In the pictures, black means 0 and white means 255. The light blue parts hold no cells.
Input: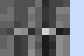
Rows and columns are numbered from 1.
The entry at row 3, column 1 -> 112
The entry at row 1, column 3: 81
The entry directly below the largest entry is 27
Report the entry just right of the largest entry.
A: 154
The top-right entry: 81
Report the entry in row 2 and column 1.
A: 97
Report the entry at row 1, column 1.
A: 97
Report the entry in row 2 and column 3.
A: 81
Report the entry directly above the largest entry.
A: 43
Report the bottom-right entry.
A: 126
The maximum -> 209
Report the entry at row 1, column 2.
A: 97
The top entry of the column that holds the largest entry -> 43
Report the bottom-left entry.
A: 112
